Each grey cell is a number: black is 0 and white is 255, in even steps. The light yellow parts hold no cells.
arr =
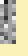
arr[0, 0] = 248
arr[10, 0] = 159
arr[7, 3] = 127
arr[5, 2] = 159
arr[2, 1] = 101
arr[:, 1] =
[26, 115, 101, 101, 51, 120, 235, 182, 137, 87, 183]
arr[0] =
[248, 26, 159, 116]
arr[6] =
[130, 235, 159, 156]
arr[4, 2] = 159
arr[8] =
[98, 137, 159, 197]

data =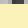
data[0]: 189
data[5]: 69
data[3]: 60
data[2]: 172

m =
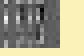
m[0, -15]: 91
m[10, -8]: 135
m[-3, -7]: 103
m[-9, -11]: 141
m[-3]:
[97, 94, 95, 97, 103, 134, 105, 100, 103, 50, 172, 84, 97, 92, 98]
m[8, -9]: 92
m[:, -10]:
[129, 61, 42, 67, 45, 87, 95, 116, 97, 134, 126, 95]
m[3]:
[94, 148, 89, 99, 141, 67, 84, 134, 88, 132, 33, 101, 89, 96, 106]
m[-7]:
[96, 216, 94, 96, 176, 87, 92, 157, 93, 132, 69, 87, 95, 93, 98]
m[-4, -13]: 99
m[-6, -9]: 91
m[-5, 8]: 92
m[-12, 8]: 112
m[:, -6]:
[147, 65, 137, 132, 199, 132, 68, 67, 49, 50, 137, 105]
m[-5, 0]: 99
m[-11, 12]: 96
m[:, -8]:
[168, 92, 118, 134, 191, 157, 114, 115, 79, 100, 135, 125]
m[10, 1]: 168
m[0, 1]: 196
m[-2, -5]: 160
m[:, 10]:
[142, 49, 2, 33, 26, 69, 118, 148, 124, 172, 160, 84]
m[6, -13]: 95
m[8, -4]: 99
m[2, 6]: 83
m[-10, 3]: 96
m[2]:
[97, 129, 97, 96, 114, 42, 83, 118, 86, 137, 2, 98, 95, 96, 100]
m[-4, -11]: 82

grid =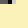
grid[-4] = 92
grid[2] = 8
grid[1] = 90

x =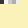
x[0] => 53
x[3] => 174
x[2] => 203

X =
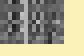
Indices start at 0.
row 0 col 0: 92
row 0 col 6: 179
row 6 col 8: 140
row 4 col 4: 66
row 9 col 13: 118
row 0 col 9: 60
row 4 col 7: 72
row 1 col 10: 96
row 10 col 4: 82
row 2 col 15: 117
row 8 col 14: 88
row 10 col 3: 102
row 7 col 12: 90
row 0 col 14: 104
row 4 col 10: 147
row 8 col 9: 86
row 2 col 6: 179
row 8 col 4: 125
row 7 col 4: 66
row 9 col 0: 123
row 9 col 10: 134
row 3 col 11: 75
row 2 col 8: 97
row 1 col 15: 116
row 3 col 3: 41
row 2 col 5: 100
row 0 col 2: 146
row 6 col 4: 69
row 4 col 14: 107
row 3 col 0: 85
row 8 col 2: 58
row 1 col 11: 88
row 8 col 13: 146
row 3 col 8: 151

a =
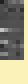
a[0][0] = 33
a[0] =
[33, 73, 98, 116, 99, 128]
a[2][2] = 55
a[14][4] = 80
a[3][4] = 79
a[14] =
[73, 74, 84, 83, 80, 87]
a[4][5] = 68
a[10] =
[139, 158, 94, 83, 59, 87]
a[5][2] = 81
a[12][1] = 72
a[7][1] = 156
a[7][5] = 85
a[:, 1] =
[73, 69, 89, 69, 72, 79, 78, 156, 73, 83, 158, 90, 72, 138, 74]
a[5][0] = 78
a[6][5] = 80
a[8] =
[76, 73, 82, 81, 79, 76]
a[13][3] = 87
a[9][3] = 80
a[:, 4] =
[99, 82, 88, 79, 79, 80, 80, 96, 79, 81, 59, 88, 77, 59, 80]
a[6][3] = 80

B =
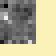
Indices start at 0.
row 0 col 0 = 117
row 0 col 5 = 103
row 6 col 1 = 92
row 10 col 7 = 216
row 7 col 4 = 112
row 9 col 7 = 99
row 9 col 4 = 117
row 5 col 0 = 98
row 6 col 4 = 98
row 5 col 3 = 113
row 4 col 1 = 240
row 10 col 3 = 78
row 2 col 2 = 122
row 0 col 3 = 134
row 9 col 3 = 122
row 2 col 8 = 99
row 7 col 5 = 101
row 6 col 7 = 85
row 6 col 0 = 112
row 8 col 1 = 74
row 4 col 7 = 100
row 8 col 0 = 101
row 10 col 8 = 111
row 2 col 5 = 80
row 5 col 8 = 123
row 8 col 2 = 94
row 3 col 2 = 112
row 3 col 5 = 89
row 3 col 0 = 161
